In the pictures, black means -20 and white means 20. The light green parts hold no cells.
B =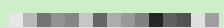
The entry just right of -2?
3
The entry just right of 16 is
9
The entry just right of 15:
5
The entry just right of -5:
-7

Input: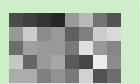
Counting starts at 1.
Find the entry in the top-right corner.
-7
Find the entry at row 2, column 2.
12
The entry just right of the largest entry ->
2
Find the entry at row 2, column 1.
4
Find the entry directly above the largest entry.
4
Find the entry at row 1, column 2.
-10
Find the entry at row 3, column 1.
-3
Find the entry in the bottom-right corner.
-3
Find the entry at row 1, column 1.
-8
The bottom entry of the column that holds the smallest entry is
3
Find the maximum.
17
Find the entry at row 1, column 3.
-12

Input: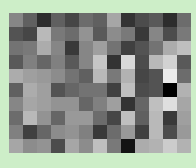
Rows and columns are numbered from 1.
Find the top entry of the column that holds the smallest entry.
-13
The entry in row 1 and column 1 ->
1
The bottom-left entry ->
6
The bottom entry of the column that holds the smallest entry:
12
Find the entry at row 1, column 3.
-13
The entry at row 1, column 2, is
-5
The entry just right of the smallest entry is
8
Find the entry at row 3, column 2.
-1
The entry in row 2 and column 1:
-7
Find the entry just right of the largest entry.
-3
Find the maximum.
17
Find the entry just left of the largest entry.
-7
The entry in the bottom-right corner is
8
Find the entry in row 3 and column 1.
-2
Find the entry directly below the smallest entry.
15
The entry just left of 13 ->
9
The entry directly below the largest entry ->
-20
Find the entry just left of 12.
8
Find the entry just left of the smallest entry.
-7
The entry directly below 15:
-11

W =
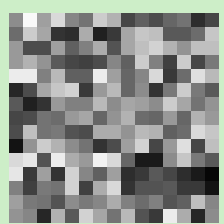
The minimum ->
-19
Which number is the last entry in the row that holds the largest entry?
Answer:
-9
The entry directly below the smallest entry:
-17
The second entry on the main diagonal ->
12
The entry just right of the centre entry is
8
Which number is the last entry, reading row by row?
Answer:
2
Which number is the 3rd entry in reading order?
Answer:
5
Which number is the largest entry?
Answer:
19
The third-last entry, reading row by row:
7
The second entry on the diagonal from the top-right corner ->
-3
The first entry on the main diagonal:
2
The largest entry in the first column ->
17
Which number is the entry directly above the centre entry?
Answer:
2
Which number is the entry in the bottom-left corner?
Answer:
3
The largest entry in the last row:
17
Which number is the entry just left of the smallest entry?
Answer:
-16
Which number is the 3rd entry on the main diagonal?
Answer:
-8
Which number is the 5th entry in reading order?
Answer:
1
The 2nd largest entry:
18
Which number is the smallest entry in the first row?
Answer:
-13
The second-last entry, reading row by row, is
-14
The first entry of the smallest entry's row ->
16
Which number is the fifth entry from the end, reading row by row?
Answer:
-11

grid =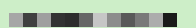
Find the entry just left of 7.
-1
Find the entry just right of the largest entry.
2

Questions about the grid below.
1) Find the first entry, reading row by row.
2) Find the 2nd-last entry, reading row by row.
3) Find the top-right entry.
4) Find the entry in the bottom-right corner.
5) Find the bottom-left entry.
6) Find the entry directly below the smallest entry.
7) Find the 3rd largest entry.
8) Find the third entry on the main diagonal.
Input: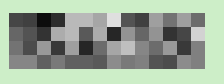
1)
-9
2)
2
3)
-3
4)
0
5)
1
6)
-12
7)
10
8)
4
